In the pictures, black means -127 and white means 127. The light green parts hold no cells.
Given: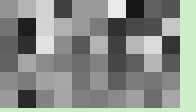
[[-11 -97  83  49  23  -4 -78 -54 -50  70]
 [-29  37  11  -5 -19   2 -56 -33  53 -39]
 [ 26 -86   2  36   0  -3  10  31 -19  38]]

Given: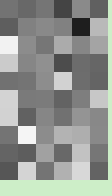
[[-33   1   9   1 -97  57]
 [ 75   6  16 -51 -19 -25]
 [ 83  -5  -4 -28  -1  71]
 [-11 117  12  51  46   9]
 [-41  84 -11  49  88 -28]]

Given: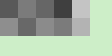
[[ 14 -23  11  -4  51]]

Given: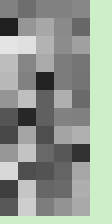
[[-96  22  39  10 -24]
 [ 61   5  42  -3 -10]
 [ 21  63 -31  47 -21]
 [-56  37 -49  36  48]
 [ 88 -49 -44 -27  38]
 [-39  78  -2  19  41]]

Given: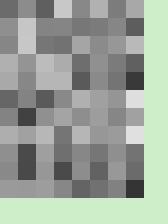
[[ 15  70   4   5  -8  -4   6 -34]
 [ 48  20  60  44 -17  16  -4 -31]
 [-25   3 -37   9  48  32  21  94]
 [ 46  33  55 -10  54  23  27  96]
 [  9 -54  23 -53  13 -29  24 -20]]

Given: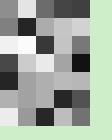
[[   0  -90   44   69   82]
 [ -55   76  106   36 -109]
 [  49   34   47  -89  -45]]
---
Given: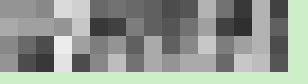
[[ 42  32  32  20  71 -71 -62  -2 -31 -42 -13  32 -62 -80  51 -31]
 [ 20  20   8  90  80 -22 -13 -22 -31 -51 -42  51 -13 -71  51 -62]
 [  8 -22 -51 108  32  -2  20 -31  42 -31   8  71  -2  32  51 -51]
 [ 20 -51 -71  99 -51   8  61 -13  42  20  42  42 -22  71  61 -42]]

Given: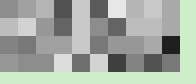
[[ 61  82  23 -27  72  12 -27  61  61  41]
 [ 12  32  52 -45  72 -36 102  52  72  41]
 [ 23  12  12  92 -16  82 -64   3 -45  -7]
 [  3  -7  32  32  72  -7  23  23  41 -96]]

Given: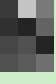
[[-69  68  -6]
 [-47 -37 -16]
 [-57 -47 -91]
 [-79 -91 -28]]

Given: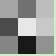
[[ -52  103   72]
 [  38  -14   61]
 [   5 -102   17]]

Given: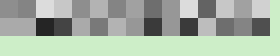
[[ 42  42 -90 -59  42  -6  51  23 -69  23 -69  61 -17   4 -48]
 [ 14   4  92  71  14  51   4  33 -17  23  92 -28  71  33  81]]

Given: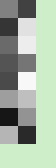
[[ -53  120]
 [ -21  109]
 [ -74   97]
 [  30   63]
 [-105   19]
 [ -43  -10]
 [   1  -62]
 [  53  -86]]
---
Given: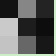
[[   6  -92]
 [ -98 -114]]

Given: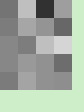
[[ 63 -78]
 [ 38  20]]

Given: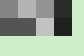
[[ 52  19]
 [-43  66]]

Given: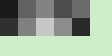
[[-29   3]
 [  0  71]]

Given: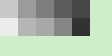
[[27 -1]
 [54 40]]

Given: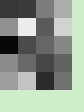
[[-69  -3]
 [109 -37]]

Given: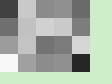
[[73 11]
 [65 81]]

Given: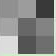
[[ 28 -70]
 [-24   3]]
